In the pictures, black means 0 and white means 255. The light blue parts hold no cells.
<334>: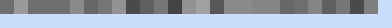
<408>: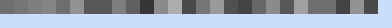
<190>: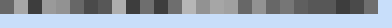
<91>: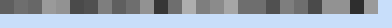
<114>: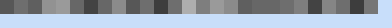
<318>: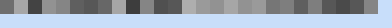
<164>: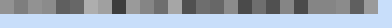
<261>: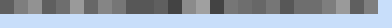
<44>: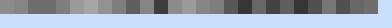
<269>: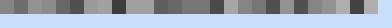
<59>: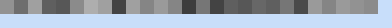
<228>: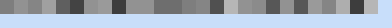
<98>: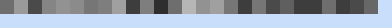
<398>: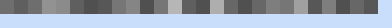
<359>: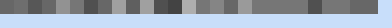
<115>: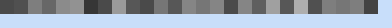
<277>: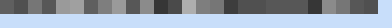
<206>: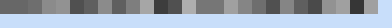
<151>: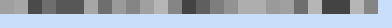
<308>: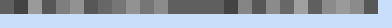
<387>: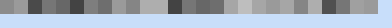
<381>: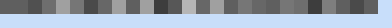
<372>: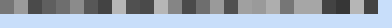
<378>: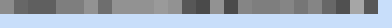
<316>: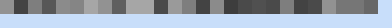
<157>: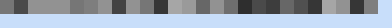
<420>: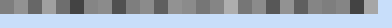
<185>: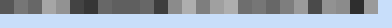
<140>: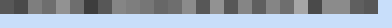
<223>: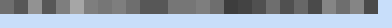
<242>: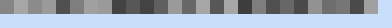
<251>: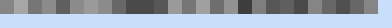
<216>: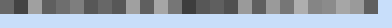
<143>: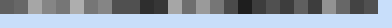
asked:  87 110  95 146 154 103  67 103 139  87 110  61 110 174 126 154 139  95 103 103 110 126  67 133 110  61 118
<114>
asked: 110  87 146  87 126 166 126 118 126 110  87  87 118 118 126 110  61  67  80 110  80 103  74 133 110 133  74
<223>

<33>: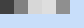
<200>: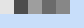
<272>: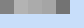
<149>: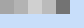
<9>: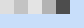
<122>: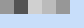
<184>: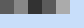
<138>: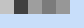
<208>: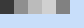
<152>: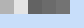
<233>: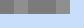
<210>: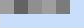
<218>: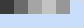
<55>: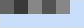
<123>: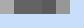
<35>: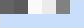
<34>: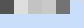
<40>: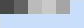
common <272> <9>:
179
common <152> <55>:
99

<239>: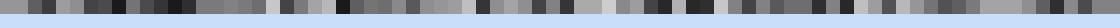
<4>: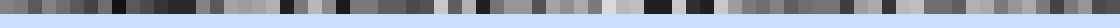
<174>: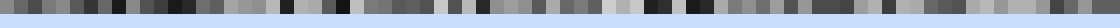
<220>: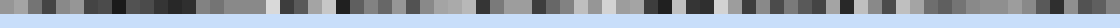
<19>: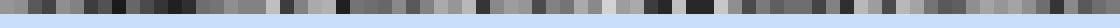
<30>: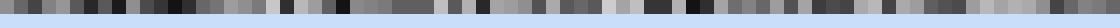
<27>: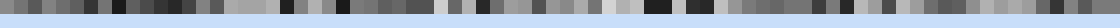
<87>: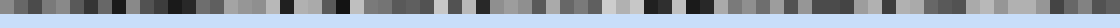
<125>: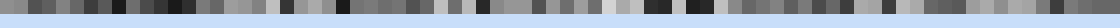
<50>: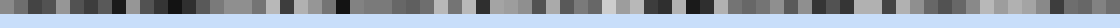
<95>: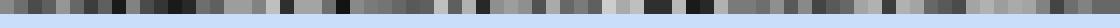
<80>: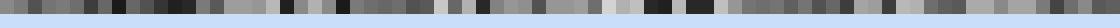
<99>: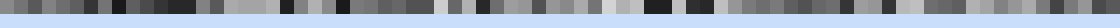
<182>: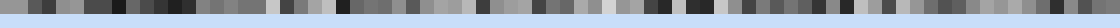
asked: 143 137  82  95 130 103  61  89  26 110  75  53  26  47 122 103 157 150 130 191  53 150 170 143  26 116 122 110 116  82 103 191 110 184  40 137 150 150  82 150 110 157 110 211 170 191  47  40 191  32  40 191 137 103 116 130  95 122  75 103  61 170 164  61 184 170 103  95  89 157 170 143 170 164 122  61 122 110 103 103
<125>
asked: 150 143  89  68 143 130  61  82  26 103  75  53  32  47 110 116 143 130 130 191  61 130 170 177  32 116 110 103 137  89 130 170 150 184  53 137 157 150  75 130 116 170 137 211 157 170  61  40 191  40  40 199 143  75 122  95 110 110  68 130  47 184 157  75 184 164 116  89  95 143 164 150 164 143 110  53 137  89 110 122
<19>

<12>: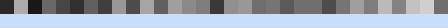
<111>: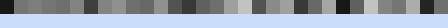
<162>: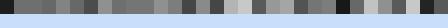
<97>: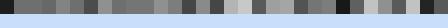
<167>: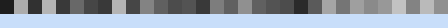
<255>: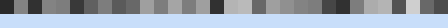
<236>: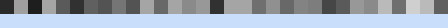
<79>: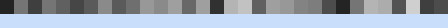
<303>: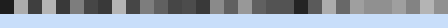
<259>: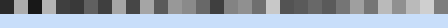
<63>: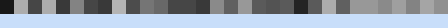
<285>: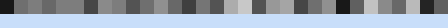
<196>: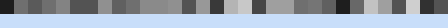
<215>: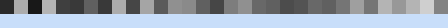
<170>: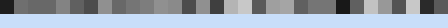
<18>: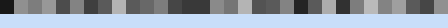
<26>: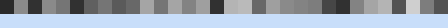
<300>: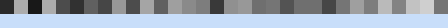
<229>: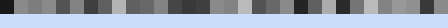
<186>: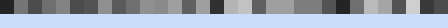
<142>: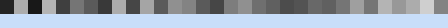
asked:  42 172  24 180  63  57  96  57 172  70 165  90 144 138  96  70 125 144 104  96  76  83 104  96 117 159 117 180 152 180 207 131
<215>
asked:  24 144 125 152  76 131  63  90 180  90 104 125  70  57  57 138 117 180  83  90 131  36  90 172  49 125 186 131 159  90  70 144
<18>
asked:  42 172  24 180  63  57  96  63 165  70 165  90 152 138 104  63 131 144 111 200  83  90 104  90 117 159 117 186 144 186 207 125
<259>
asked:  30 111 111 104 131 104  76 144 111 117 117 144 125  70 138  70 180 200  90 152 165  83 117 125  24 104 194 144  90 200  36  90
<162>
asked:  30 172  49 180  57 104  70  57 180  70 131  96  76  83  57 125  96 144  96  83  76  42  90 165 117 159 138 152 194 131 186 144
<167>

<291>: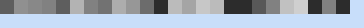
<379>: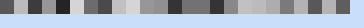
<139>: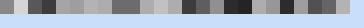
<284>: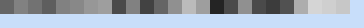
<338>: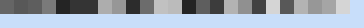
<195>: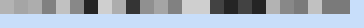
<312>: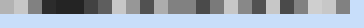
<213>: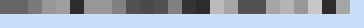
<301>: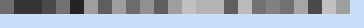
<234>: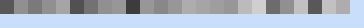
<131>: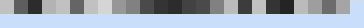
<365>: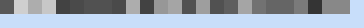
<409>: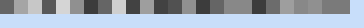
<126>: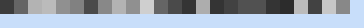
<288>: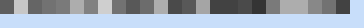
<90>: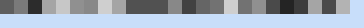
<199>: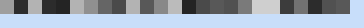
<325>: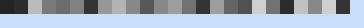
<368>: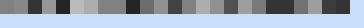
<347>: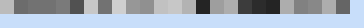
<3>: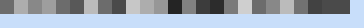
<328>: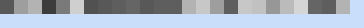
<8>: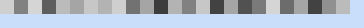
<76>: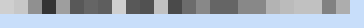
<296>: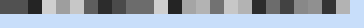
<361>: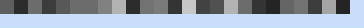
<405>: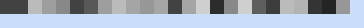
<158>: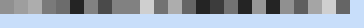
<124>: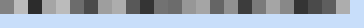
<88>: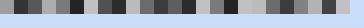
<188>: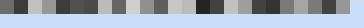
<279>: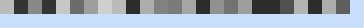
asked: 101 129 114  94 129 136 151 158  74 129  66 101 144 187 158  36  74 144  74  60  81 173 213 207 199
<284>
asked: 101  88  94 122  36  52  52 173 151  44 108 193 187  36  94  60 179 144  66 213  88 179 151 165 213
<338>
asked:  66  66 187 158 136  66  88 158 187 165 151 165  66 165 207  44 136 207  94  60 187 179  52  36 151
<405>

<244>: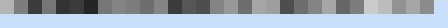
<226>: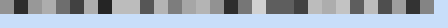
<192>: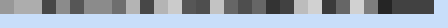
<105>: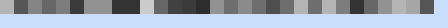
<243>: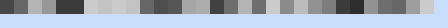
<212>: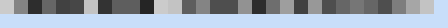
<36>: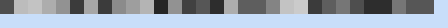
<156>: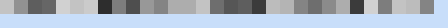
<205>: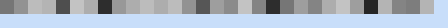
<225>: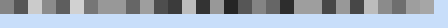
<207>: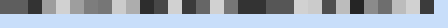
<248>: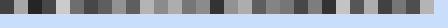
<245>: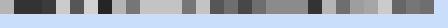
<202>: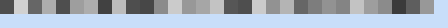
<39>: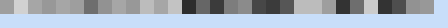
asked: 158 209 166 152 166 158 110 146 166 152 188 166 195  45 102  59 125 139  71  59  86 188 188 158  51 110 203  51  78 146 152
<39>

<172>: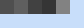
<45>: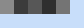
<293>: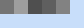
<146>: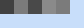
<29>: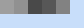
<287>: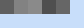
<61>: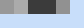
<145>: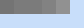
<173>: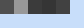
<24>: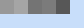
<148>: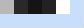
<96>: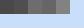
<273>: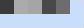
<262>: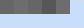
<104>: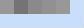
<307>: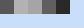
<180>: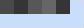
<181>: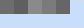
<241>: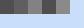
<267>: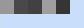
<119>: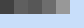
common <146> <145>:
123
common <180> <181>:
102

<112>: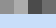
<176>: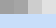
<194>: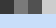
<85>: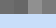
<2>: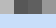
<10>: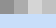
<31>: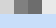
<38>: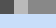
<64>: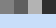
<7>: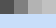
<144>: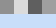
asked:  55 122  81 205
<194>
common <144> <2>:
95
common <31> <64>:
128
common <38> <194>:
81
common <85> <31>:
109
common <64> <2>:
95
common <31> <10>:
213

